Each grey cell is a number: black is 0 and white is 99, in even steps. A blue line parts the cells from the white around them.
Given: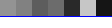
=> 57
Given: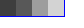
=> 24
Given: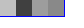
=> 75
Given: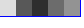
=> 86
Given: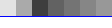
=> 88
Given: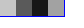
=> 77
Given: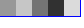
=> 59
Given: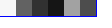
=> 96
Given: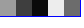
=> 61
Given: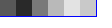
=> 34
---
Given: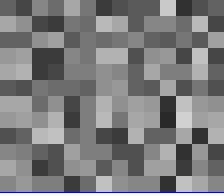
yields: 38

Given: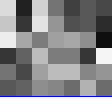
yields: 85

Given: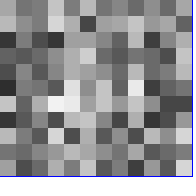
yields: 65

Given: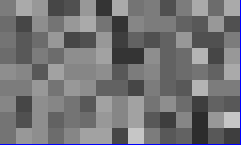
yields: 48

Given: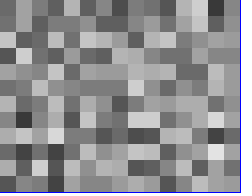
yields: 41

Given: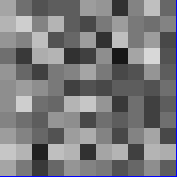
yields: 64
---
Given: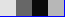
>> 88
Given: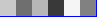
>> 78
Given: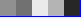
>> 56
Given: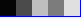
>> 2
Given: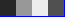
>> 15
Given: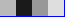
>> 72
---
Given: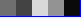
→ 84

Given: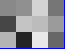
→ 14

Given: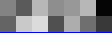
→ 67

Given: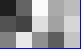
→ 56

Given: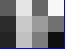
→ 75

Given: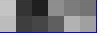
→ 37

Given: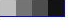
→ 45

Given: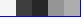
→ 15
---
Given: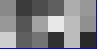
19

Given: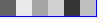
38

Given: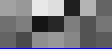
12

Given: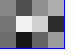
17

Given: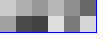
29

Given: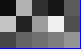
9

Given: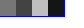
26

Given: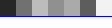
36

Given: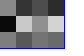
17

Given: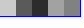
35
